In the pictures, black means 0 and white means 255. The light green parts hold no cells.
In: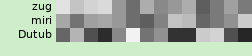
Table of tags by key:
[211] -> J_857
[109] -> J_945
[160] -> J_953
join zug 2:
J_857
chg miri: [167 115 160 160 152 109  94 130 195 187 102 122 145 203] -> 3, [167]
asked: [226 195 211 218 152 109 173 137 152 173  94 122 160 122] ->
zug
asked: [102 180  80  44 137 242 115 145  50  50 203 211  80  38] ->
Dutub

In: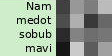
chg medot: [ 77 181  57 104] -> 1, [175]
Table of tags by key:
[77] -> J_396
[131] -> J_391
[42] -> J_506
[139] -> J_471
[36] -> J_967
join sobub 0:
J_506

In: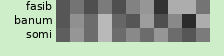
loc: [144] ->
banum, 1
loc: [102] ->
banum, 4
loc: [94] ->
somi, 0
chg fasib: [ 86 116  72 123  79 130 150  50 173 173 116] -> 2, [79]
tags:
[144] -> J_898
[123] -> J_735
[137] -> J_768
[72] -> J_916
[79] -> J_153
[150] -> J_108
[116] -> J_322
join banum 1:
J_898

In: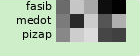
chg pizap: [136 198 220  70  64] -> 1, [205]
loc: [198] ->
fasib, 1
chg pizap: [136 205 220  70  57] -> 4, [64]
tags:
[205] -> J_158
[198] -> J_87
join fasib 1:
J_87
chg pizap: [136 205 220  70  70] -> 4, [64]
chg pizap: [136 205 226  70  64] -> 2, [220]

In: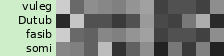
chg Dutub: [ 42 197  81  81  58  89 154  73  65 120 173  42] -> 5, [81]
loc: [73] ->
Dutub, 7
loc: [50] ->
somi, 4

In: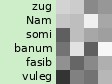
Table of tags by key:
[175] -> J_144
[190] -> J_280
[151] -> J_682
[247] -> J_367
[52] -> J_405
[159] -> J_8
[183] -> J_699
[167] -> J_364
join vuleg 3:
J_699
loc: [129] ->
vuleg, 1
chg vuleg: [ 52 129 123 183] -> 2, [115]

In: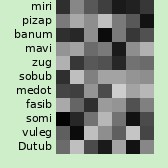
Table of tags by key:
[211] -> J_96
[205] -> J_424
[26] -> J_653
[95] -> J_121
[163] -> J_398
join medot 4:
J_424
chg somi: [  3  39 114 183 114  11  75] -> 5, [18]
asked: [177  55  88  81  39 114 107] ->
zug
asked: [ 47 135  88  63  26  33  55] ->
miri
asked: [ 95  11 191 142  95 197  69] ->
vuleg
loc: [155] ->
fasib, 3

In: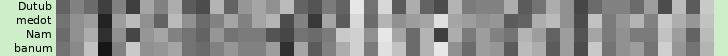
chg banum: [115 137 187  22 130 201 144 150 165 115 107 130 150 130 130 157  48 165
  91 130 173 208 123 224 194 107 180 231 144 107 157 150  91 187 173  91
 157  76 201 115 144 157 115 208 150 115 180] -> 2, [194]
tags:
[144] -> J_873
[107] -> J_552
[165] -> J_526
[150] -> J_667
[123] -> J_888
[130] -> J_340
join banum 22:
J_888
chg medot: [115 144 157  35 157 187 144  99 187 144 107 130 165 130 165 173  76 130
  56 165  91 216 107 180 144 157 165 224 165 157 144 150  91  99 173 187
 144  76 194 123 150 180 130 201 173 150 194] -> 15, [180]
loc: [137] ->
banum, 1

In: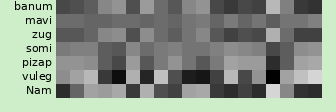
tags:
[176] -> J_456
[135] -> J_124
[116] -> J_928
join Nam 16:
J_124
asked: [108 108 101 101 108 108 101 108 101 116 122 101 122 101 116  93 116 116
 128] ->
mavi

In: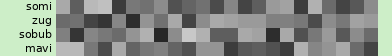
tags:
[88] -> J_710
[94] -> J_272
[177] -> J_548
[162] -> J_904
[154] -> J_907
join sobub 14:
J_904
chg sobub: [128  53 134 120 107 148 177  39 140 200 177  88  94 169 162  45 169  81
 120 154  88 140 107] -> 11, [94]

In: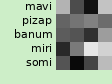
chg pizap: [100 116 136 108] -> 2, [129]
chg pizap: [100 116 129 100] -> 3, [108]
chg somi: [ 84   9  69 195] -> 3, [187]
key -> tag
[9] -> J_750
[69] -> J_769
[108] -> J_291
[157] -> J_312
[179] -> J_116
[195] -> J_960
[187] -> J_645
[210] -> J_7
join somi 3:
J_645
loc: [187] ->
somi, 3
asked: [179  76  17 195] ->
mavi

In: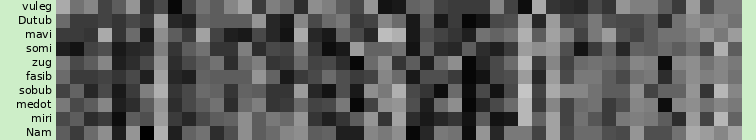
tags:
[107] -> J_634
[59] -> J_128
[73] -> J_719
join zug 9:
J_719
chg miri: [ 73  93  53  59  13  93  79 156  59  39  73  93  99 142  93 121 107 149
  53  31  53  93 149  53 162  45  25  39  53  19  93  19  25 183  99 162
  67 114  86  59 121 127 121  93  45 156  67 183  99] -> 2, [45]
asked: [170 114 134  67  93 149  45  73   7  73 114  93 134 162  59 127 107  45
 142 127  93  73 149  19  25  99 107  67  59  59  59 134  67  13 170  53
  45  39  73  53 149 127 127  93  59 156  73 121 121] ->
vuleg
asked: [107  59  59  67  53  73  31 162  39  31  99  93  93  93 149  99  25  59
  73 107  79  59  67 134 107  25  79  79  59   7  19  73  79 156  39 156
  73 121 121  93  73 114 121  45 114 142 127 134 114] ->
fasib
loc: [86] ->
miri, 38
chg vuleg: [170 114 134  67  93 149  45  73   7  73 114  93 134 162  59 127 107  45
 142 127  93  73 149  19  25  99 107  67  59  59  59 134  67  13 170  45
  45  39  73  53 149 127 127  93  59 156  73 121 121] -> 35, [53]

